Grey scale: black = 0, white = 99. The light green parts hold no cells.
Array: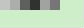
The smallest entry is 19
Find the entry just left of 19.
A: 37

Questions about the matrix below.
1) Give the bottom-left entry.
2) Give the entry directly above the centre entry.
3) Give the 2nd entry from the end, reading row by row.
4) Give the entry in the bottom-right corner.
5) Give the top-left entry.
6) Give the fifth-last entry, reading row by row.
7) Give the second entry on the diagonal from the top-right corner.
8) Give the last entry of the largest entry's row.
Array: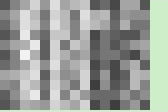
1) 33
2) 77
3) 59
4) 33
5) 33
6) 41
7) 55
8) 55

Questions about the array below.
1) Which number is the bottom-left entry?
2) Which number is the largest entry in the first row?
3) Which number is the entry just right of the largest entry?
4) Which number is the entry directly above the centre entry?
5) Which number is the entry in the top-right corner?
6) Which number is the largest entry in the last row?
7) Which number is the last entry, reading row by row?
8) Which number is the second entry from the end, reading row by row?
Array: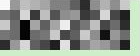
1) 17
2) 96
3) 59
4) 55
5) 78
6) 87
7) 12
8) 46

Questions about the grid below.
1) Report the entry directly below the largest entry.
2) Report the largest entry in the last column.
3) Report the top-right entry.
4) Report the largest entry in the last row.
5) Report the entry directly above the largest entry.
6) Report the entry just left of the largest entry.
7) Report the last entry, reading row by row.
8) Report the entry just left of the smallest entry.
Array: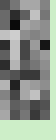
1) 75
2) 60
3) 51
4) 65
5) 4
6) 75
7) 37
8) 41

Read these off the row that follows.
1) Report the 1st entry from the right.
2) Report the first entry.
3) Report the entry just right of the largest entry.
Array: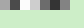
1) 51
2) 65
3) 80

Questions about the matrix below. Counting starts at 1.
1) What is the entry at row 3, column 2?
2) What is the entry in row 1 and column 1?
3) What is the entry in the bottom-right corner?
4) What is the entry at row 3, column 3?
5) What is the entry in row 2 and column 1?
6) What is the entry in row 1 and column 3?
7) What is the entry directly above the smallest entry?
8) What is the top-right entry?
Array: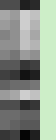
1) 56
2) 30
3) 12
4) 80
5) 65
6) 12
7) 34
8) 16

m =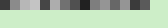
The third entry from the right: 58
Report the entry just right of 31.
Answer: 13
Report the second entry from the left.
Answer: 54
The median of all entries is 44

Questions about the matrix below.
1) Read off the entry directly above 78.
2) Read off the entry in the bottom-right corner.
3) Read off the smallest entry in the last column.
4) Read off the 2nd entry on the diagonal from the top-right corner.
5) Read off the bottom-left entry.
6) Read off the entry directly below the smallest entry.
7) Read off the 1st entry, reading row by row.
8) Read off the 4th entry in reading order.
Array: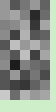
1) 33
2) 64
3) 29
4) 16
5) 78
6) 59
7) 59
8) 59

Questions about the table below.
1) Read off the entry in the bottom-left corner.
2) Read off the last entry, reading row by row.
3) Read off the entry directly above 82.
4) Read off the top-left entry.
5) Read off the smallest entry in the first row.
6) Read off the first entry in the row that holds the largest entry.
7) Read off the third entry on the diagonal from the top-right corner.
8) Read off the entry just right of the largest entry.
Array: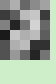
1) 32
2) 45
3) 77
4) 54
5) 40
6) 50
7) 45
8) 40

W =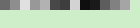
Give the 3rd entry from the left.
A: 87
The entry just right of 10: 36
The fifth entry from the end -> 6
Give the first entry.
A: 41

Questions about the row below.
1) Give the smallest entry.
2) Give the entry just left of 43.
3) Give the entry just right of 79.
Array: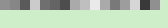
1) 22
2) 79
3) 43
